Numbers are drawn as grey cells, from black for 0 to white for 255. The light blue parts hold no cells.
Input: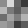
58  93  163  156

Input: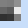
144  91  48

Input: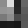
102  39  141  26

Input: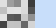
60  218  85  195

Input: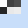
76  232

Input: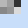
50  148
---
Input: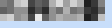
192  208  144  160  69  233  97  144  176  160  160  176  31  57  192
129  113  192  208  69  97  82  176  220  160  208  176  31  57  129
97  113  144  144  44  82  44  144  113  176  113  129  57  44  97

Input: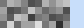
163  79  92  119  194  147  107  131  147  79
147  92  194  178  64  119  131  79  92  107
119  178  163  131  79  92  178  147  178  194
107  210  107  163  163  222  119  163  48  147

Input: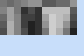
131  161  119  49  77  49  190  190  190  190  90
119  106  119  131  147  147  90  90  106  106  147
106  161  131  63  63  49  161  206  190  175  77
90  175  131  63  33  49  147  206  190  147  63
77  175  131  77  33  49  119  206  175  119  33

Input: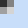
160  212
48  131

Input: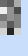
238  145  75
211  37  211
158  91  132
120  145  132
107  91  170

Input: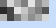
182  69  127  182  143  168  214
113  214  168  127  227  143  182
41  69  227  198  156  127  85
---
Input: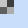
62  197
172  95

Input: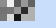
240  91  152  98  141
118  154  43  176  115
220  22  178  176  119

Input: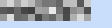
214  163  206  186  140  118  121  102  189  191  89  203  187
81  104  70  63  163  157  232  116  72  142  158  79  89
220  105  112  165  72  121  103  150  75  176  217  166  151

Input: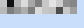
17  182  219  167  126  199  227  205  143  134  196
126  150  173  126  219  198  193  76  199  159  184

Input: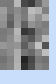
121  184  73  60  109  152  123
124  139  121  188  176  128  157
107  145  124  172  144  174  150
94  150  97  146  134  123  144
130  182  54  68  122  132  121
140  174  107  88  131  182  124
143  148  94  131  195  82  151
141  173  117  105  141  190  128
130  174  35  71  122  114  115
132  179  47  78  132  122  123

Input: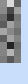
218  100  143
74  160  138
47  119  108
161  128  92
136  112  166
163  130  94
36  111  135
180  121  132
88  125  122

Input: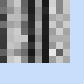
166  200  100  32  163  24  210  136  201  104
145  181  107  29  142  40  217  135  198  117
187  186  147  37  146  29  169  184  171  56
161  174  101  42  173  31  204  160  204  112
189  204  108  52  157  31  158  207  164  61
187  199  199  27  139  28  172  173  175  58
196  187  133  51  160  29  151  206  165  56
172  140  108  23  136  25  231  95  194  97
198  214  139  47  155  26  158  199  166  54

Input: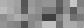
169  161  85  152  141  148  148  98  141  198  128  176
173  155  90  159  144  122  122  87  137  91  144  188
159  173  156  138  133  64  64  132  168  112  122  141
137  130  82  137  152  191  191  114  171  171  154  149

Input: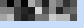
1  87  4  171  115  29  146  115  49  83  92
132  60  39  26  214  78  141  34  94  107  136
189  62  30  47  120  116  202  183  183  79  164
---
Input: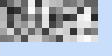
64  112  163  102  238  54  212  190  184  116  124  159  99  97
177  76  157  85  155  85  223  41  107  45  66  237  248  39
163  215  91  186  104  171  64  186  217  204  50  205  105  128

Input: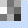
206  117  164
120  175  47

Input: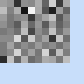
159  148  49  143  137  172  99  207  60  170
155  120  137  144  57  135  164  193  88  137
121  132  111  189  72  141  118  193  112  152
122  161  117  141  123  154  126  139  113  144
44  193  102  178  107  124  171  165  121  189

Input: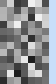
135  208  58  73  240  217  77
181  142  173  192  53  239  205
103  109  146  85  159  149  121
138  185  114  66  222  164  85
91  72  165  231  30  97  177
94  230  30  90  201  224  110

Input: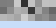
125  127  201  49  195  148  193  191
182  176  165  205  172  135  143  123

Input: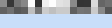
141  55  117  135  252  51  240  253  226  221  138  51  52  218  101  111
